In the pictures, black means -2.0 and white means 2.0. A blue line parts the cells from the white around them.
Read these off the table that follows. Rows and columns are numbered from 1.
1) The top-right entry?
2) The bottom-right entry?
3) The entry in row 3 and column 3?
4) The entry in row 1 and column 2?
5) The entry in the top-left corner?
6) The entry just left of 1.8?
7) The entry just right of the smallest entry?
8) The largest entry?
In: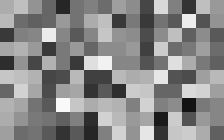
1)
0.4
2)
-0.5
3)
0.1
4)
1.0
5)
0.7
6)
1.5
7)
-0.1
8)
1.9

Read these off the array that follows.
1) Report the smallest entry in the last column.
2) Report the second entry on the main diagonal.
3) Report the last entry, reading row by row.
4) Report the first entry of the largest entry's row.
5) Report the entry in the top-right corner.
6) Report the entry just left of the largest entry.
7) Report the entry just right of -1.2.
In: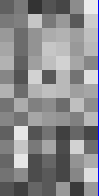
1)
-0.9
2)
0.0
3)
0.4
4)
-0.5
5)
1.7
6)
0.2
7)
-0.7

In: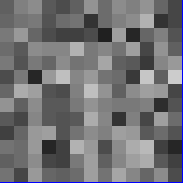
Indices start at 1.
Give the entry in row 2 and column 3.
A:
-0.1
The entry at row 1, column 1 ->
-0.5
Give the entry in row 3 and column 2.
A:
0.4
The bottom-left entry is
-0.2
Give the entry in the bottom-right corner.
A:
-0.8
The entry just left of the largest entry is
-0.5
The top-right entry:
-0.9
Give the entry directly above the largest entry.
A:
0.4
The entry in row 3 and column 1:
-0.1
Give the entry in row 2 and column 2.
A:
-0.2
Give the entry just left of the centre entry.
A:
0.0
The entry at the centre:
1.0
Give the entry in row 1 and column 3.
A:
0.2
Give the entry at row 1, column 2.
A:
0.0
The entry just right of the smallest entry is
0.5
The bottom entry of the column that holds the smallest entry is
-0.2
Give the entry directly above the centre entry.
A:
0.4
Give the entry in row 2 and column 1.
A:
-0.4
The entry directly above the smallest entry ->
-0.3
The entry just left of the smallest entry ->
-0.8
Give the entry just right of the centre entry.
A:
0.3
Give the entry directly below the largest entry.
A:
-0.9

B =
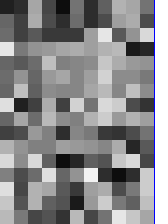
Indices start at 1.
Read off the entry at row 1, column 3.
0.6
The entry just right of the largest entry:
-1.3
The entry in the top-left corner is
-1.5
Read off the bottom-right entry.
0.6
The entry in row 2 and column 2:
-1.0
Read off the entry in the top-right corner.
-0.2
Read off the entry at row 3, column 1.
-0.3
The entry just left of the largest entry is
0.3
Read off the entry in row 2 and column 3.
0.7
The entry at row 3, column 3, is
-0.6
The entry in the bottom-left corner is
0.9
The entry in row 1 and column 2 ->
-1.3
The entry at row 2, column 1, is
-0.4
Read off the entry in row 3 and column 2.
-1.0
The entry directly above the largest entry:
-0.5
